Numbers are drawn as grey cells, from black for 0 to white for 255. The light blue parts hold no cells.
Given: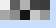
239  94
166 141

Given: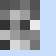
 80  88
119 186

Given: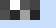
 69 252
 78  40

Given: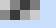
205 132
135  57

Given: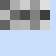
 94 174
186 107

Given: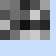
126 114
 80 110

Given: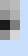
174 187
144 176
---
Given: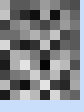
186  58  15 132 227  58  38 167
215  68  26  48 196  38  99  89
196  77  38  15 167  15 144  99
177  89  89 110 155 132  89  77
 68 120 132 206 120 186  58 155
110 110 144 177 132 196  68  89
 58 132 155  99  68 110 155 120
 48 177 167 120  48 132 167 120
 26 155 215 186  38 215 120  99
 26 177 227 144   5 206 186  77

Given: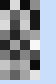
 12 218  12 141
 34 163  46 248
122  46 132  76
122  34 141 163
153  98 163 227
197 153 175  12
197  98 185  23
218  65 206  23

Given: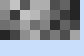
154 195  87 174 174  78  99  37
 37  68 142 174  87 121  78 164
111 121 164 111 132  46  99  68
132  57 195 184 142  99  57  37

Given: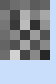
109 137  56 157  79
109 210  67 137  38
 91 109 118  91 100
100  79 167  79 137
128  67 177 128 167
118  56 188  47 147

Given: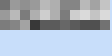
154 185 124 175 206 175 124 206 218 196 218
114 154 144 154 185 175 133 133 185 163 196
124 133 163  56  91  91 103  91  80  80 114

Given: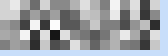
159 137  65 243  55 252  88  88 137 199 127 127  77 147 190  45
211 211 109 159 118 159  88 109 199 190 147 233  88 211  55 137
127 159 147  45 199  77 100 223 159 100 147 178 127 118  55 199
211 233 178 109 211 137 137 178 223 178 127 243 147 223  65 211
169 159 243  55 223  22 223 137 118  88 118 178 233 169  77 223

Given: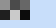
 31 202  12
145  75 103

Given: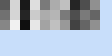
134 241  15 231 163 192 153  66 101 144
 89 213  25 222 122 172 192  37  78 144
113 213  37 203 172 181 122  78 122 101
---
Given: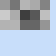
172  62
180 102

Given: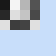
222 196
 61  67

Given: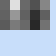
151  97
122 105

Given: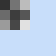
 61  86
 71 225

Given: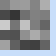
 53 112
117 193

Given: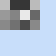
132 233
113  75

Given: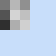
212 192
174 208

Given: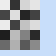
222  37
 65 194
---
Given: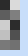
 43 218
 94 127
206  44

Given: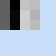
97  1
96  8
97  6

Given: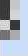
 57 199
 58 211
211  56

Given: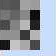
 88  84
119 101
 74 130

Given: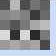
 80 184
135 144
114  86

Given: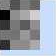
129  83
  3 142
 51 120

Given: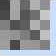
 63 167
 72 164
127  81

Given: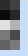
 44  64
 10  39
224 179

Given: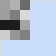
159 178
158 126
 25  28
